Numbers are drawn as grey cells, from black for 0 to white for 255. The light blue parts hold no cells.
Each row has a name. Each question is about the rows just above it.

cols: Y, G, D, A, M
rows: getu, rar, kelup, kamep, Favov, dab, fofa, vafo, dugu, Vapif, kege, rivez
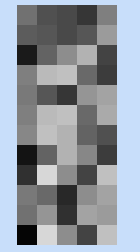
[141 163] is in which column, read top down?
A
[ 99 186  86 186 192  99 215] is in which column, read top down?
G
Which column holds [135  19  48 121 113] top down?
Y
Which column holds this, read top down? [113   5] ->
Y

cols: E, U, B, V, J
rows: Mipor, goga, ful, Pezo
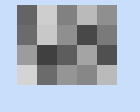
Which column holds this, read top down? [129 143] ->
B
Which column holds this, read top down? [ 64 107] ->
U

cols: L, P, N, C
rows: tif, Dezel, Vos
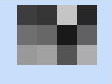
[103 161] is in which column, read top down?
P
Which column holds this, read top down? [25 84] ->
N
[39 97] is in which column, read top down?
C
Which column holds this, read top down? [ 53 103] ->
P

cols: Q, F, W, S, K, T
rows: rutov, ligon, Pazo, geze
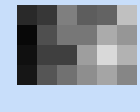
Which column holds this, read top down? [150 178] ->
T
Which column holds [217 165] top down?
K
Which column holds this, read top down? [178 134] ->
T
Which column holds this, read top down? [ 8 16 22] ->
Q
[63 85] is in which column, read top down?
F
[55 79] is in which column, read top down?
F

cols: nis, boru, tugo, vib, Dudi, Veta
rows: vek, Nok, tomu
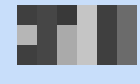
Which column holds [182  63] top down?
nis
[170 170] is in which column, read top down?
tugo
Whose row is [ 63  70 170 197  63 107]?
tomu

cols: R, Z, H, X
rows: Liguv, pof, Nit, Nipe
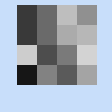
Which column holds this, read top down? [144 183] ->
X
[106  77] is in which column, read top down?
Z
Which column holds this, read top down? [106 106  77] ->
Z
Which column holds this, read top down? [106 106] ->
Z

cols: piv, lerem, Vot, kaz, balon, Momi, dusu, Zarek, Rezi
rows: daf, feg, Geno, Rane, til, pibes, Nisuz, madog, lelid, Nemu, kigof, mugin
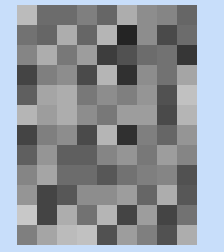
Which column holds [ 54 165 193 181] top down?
Rezi
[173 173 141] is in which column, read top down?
Vot
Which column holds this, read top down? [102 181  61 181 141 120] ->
balon
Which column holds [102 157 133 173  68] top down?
Zarek
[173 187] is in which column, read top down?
Vot
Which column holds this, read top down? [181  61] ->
balon
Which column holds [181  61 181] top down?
balon

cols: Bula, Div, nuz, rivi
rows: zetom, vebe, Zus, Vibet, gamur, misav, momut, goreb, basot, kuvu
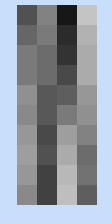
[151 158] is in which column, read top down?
Bula
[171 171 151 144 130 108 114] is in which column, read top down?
rivi

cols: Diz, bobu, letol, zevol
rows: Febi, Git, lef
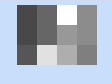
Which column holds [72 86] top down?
Diz
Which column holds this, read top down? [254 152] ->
letol
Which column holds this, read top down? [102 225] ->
bobu
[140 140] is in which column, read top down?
zevol

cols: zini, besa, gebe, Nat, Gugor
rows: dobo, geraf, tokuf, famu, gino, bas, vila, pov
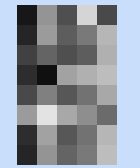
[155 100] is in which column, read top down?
besa
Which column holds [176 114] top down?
Nat
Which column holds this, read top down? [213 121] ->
Nat
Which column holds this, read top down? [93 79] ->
gebe
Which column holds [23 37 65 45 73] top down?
zini
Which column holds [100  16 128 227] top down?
besa

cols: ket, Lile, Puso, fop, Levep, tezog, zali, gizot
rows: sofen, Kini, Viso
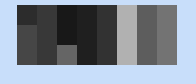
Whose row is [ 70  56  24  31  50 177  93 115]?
Kini
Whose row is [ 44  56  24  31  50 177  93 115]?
sofen

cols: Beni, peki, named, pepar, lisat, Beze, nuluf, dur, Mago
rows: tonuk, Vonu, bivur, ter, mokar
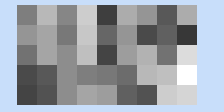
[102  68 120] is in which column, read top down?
lisat
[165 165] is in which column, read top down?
peki
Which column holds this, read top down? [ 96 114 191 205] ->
dur
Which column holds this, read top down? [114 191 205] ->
dur
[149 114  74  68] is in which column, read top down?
Beni
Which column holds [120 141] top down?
named

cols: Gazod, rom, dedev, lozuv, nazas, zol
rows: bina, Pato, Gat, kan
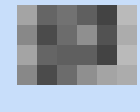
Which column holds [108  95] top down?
dedev
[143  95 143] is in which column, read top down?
lozuv
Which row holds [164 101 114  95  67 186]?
bina
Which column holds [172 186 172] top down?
zol
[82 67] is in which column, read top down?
nazas
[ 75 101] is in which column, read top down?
rom
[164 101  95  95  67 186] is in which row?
Gat

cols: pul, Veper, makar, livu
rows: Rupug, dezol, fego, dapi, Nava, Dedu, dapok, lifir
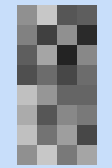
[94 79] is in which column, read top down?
pul
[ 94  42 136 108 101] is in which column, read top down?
livu
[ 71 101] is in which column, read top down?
makar
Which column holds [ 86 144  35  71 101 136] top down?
makar
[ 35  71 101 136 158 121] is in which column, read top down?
makar
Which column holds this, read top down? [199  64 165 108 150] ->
Veper

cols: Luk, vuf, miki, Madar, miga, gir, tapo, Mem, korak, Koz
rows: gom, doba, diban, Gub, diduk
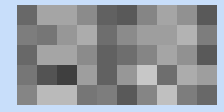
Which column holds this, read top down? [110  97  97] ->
miga
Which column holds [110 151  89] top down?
gir
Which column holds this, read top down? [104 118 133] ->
Luk
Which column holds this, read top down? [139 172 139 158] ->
Madar

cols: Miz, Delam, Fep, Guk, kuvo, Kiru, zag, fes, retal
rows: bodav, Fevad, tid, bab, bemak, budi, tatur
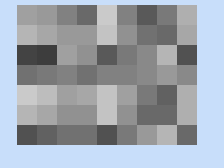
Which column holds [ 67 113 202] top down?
Miz
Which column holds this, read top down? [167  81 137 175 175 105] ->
retal
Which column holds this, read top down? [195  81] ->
kuvo

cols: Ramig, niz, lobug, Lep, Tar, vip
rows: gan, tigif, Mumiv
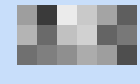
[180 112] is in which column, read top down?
Ramig
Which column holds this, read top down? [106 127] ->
niz

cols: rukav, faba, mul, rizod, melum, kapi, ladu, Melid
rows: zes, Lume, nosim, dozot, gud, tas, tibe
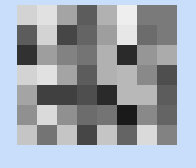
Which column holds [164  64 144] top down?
mul
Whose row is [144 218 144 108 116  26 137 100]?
tas
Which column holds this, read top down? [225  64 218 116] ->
faba

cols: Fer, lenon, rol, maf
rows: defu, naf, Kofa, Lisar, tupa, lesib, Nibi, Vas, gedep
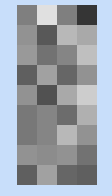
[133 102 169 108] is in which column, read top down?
rol
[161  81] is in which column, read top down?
lenon
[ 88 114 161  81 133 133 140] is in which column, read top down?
lenon

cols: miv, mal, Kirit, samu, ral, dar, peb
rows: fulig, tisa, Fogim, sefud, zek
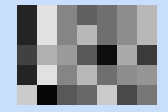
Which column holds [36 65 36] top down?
miv
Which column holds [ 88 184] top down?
samu
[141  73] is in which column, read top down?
dar
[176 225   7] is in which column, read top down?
mal
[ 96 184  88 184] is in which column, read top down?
samu
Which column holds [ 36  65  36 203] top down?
miv
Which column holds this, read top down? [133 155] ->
Kirit

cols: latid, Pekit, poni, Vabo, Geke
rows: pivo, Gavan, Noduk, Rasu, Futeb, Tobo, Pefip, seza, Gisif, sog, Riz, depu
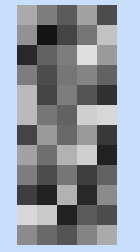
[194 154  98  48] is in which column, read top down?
Geke
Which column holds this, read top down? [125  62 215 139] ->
latid
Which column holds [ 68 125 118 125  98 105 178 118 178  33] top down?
poni
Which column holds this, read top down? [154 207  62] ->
Vabo
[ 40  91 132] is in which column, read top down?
Vabo
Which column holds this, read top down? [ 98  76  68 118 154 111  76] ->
Pekit

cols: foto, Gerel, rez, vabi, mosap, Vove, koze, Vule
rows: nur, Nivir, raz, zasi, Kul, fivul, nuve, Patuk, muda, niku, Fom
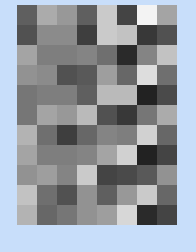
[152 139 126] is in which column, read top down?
rez
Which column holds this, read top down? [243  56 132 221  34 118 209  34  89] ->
koze
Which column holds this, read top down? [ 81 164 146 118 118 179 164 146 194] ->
foto
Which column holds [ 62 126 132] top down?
rez
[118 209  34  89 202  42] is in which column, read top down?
koze
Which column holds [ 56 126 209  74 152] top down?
Vove

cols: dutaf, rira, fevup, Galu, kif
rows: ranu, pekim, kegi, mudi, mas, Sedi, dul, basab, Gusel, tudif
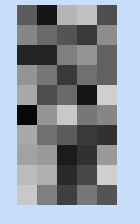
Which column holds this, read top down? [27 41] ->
fevup
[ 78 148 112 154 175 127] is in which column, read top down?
rira
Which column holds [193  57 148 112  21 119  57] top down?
Galu

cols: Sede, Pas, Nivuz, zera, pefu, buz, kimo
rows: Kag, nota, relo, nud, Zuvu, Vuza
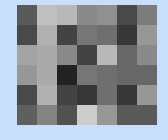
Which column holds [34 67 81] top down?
Nivuz
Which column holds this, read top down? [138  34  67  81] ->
Nivuz
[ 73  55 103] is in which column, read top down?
buz
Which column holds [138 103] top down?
kimo
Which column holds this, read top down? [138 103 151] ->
kimo
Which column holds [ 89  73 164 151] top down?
Sede

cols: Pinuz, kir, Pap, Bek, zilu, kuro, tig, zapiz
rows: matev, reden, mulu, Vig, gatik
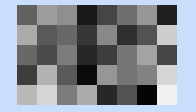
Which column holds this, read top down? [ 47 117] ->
kuro
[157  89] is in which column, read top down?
kir
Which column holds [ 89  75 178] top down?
kir
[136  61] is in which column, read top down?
zilu
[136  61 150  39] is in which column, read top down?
zilu
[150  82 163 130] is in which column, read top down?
tig

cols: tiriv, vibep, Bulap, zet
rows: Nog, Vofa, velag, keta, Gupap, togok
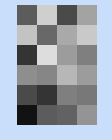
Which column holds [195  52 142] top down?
tiriv
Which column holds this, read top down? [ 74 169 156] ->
Bulap
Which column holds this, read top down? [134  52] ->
vibep
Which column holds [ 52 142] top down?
tiriv
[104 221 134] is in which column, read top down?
vibep

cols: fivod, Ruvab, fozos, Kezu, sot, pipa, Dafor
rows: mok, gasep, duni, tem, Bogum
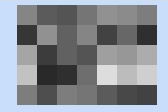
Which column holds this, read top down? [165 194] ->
fivod
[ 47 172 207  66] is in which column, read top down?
Dafor

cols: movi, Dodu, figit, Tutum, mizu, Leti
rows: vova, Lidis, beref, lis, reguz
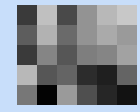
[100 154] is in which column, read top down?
figit
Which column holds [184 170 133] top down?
mizu
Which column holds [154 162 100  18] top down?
Leti

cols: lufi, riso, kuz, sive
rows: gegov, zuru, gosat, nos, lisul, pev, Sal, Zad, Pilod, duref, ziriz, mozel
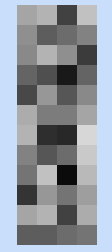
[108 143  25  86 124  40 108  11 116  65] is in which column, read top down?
kuz
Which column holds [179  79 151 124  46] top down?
riso
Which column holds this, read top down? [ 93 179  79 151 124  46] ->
riso
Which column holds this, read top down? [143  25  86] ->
kuz
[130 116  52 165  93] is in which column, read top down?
lufi
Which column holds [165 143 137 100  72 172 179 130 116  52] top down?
lufi
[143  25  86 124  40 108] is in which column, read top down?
kuz

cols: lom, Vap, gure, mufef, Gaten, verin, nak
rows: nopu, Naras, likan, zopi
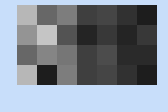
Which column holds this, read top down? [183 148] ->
lom
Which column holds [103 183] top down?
lom
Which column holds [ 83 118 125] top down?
gure

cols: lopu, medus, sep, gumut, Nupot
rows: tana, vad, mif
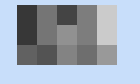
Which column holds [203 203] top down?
Nupot
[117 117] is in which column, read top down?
medus
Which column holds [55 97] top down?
lopu
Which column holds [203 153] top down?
Nupot

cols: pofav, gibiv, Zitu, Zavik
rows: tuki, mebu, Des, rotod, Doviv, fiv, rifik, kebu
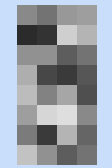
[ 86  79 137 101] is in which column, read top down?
Zavik
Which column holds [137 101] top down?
Zavik
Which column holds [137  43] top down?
pofav

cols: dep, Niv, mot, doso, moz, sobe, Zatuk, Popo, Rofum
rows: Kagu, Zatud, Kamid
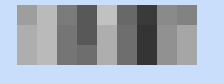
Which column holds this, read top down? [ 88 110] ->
doso
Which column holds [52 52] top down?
Zatuk
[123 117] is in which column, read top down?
mot
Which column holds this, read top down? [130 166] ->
Rofum
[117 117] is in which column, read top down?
mot
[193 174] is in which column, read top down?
moz

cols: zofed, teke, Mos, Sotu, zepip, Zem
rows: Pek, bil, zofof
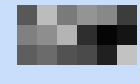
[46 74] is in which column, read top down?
Sotu
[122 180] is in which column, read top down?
Mos

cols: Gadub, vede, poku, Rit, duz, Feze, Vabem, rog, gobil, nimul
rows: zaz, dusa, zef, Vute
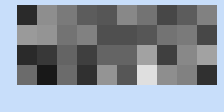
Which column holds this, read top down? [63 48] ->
Rit
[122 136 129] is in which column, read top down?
gobil
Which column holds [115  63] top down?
rog
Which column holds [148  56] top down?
vede
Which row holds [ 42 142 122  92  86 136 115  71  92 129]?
zaz
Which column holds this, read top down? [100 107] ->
poku

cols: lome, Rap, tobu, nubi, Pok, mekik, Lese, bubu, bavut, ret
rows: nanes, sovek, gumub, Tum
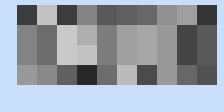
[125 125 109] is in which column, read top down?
Pok
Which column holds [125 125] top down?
Pok
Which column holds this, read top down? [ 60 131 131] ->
lome
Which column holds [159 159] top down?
mekik
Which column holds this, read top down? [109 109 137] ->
Rap
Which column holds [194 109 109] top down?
Rap

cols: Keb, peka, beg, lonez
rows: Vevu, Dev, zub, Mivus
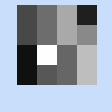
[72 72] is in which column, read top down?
Keb
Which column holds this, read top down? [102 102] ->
beg
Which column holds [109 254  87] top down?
peka

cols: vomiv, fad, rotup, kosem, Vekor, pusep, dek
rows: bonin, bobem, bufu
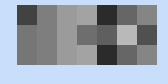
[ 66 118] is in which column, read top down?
vomiv
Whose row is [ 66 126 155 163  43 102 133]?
bonin
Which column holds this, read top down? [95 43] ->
Vekor
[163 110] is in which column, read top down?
kosem
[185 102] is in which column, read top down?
pusep

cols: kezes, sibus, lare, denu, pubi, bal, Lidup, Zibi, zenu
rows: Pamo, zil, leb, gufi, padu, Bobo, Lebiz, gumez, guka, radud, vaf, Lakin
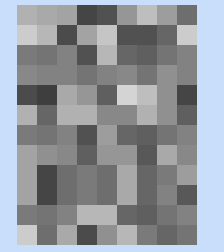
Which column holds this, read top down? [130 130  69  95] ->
zenu
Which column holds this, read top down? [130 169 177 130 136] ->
lare
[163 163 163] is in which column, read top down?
kezes
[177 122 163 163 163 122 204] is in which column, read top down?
kezes
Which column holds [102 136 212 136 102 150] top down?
bal

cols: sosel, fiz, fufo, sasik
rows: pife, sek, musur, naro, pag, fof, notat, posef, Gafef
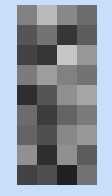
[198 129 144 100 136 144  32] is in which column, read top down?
fufo
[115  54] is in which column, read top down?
fiz
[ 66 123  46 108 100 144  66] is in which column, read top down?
sosel
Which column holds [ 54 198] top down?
fufo
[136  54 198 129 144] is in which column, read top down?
fufo
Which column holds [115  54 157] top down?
fiz

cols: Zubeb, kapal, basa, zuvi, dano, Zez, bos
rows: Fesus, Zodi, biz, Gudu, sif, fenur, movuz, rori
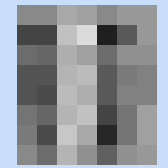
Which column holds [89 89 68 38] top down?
dano
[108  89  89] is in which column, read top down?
dano
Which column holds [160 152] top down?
bos
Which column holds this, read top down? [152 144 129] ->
bos
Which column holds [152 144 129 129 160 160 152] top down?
bos
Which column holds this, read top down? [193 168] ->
zuvi

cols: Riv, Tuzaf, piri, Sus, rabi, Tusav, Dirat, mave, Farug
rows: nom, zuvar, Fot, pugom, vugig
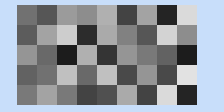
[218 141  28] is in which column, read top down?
Farug
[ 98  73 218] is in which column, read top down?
mave
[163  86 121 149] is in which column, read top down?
Dirat
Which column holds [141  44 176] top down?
Sus

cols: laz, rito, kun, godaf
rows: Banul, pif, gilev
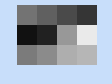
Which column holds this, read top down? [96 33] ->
rito
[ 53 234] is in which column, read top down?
godaf
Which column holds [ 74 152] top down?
kun

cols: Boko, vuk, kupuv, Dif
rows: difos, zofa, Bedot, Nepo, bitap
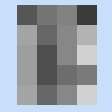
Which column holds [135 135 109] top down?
kupuv
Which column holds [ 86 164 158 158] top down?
Boko
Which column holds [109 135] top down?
kupuv
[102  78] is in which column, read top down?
vuk
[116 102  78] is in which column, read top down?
vuk

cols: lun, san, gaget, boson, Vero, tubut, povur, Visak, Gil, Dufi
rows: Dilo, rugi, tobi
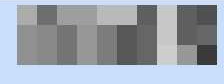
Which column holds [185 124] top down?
Vero
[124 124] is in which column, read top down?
Vero
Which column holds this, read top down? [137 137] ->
san
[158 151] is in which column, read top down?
boson
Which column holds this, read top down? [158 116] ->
gaget
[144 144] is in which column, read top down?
lun
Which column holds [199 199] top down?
Visak

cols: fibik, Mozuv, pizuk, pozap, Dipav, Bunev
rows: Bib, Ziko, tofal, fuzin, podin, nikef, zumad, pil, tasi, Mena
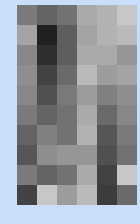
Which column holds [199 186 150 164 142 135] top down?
Bunev
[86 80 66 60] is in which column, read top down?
Dipav
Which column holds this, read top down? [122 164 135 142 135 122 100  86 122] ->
fibik
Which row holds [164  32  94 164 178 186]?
Ziko
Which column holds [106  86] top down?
Dipav
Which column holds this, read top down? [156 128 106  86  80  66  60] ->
Dipav
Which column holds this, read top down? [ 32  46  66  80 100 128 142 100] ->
Mozuv

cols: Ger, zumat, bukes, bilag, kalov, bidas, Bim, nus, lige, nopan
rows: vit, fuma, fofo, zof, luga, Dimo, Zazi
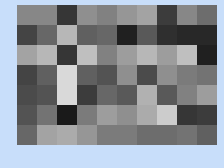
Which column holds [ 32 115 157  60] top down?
nopan
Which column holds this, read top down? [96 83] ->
zumat

